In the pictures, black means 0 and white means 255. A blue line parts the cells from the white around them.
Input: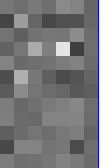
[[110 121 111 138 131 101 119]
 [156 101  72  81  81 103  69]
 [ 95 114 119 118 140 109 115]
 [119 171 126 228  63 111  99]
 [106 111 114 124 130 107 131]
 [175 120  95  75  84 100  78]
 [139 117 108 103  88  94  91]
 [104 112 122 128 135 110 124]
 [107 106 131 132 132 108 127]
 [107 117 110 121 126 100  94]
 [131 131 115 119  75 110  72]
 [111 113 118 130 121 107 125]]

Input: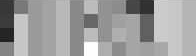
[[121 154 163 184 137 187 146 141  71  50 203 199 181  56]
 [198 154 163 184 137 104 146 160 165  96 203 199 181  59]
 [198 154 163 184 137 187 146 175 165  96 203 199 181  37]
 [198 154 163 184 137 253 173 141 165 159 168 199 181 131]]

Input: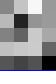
[[196 247 153 134]
 [ 35 148 154 185]
 [ 99 202 168 130]
 [199 203 101 192]
 [ 67  82   1  85]]

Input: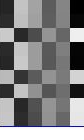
[[195 163  92 133   0  37]
 [191 160  94 132   7  43]
 [ 40  76 148 102 239 202]
 [197 156  89 127   5  42]
 [201 156  88 119   4  38]
 [ 52  91 147 122 211 186]
 [195 145  85 110  17  42]
 [ 39  81 148 117 232 196]
 [ 44  76 146 103 230 198]]

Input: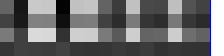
[[ 22 201 199   3 193 196  99  60 193  73  71 191  83  66 100]
 [ 25 129 128  15 123 125  65  44 123  53  45 121  55  43  66]
 [ 64 218 216  50 207 205 122  90 206 100 102 205 110  98 122]
 [ 64  62  60  66  54  52  53  58  54  59  50  54  51  50  53]]

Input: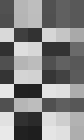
[[182 190  81  96  88  81]
 [181 189  80  96  88  78]
 [ 63  50 214 197 169 217]
 [222 215  51  51 106  49]
 [181 188  80  97  88  80]
 [212 210  54  66  91  52]
 [ 34  33 227 223 173 231]
 [182 189  80  95  87  80]
 [ 49  42 221 206 178 225]
 [ 33  30 229 224 174 233]]
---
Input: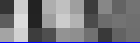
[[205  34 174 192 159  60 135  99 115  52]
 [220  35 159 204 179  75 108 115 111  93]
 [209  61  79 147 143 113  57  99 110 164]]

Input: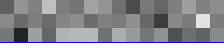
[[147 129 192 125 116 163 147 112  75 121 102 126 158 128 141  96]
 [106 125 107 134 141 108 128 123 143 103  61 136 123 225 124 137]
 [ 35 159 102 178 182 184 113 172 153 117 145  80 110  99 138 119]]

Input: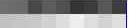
[[106  73  92  81  53  61  89  61 110]
 [197 200 209 221 237 222 210 222 194]]

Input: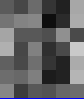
[[ 71 107  53  33 167  91]
 [131 135  14  43 171 116]
 [ 88  88  79 144  74 165]
 [ 71 129  47  74 201 176]
 [ 73 111  53  34 171  96]
 [104 127  28  34 181 109]
 [ 60  88  83 103 108 135]]

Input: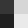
[[214  54]
 [234  32]]

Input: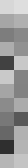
[[222 215]
 [176 166]
 [136 125]
 [145 173]
 [200  65]
 [131 201]
 [130 165]
 [171 139]
 [ 88 120]
 [177 103]
 [180  47]
 [196 182]]

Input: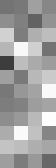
[[120 160 135 116]
 [128  98 146 142]
 [125 175 189 209]
 [248 208 115 182]
 [189 170 156  61]
 [121 184 202 159]
 [151 163 249 120]
 [129 157 164 125]
 [153 185 253 141]
 [250 193 133 172]
 [189 174 166 195]
 [124 152 103 158]]

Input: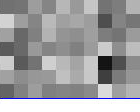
[[116 157 133 183 153 197 115 125 179 113]
 [158 133 185 160 167 157  78 132 118 210]
 [104 128 179 148 143 159 125 116 155 161]
 [105 153 132 142 128 155 203 142 189  91]
 [ 90 115 207 184 164 200  20  79 139 204]
 [141 151 153 192 170 199  63 123 149 161]
 [129 157 128 132 129 138 219 159 179 100]]

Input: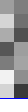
[[126 158]
 [112 213]
 [ 80 172]
 [158  86]
 [164 124]
 [142 242]
 [ 58 212]]
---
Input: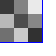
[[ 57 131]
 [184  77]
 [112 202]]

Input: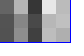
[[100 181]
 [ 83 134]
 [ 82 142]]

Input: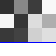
[[ 48 136]
 [245  53]
 [ 57  66]]

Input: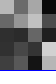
[[184 107]
 [104 150]
 [ 47  43]]

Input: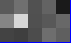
[[ 90 112]
 [133 215]
 [ 67  63]]

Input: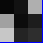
[[  7  18]
 [161  12]
 [199  36]]

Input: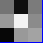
[[116  15]
 [153 243]
 [  7 153]]

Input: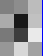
[[128 141]
 [171  24]
 [121  61]]

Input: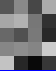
[[ 86 137]
 [167 178]
 [104  81]]
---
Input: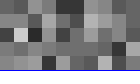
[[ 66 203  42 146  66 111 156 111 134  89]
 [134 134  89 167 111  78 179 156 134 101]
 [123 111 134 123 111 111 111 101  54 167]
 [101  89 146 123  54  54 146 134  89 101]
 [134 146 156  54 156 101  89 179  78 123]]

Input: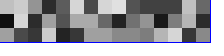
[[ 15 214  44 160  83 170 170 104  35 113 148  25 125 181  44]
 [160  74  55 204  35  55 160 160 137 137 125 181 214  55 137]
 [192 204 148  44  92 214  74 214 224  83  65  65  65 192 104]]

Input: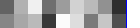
[[134 167 186  56 251 221 122 198  79]
 [ 99 177 240 111 156 210 186 145  46]]

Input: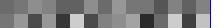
[[118 151  75 151  55 205  75 130 142 163  43 107 205  64 194]
 [107 118 142 130  97  97 142 107 151 118 118  85 130  97 130]]

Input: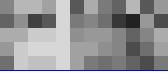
[[ 99 143  64  88 215 122 133 111  55  34 152  76]
 [133 183 183 161 215  88 172 122  99 183  88 152]
 [111 203 192 192 215 161 122 111 122  99  76 122]
 [172 172 203 203 215 143 152 152 133  99 133 172]
 [152 203 215 215 215 161 161 143 133  76 111 161]]

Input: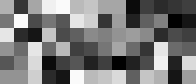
[[230  43  21 197  75  96 138 128 147 157 138  43  75  63]
 [118 250  75 118  86 230 207  53 157  33  96 128   1  21]
 [177  53 166 240 250 186 197 166 166  11  63  43  53  63]
 [147 147 207  43  21 250 186 197 218  96 197 177  21 157]
 [ 86 128 218  11  63  86  33  63   1  33  75 240  33 218]
 [147 107 230 107 186  63  75 118 166 107  53 230 107  96]]
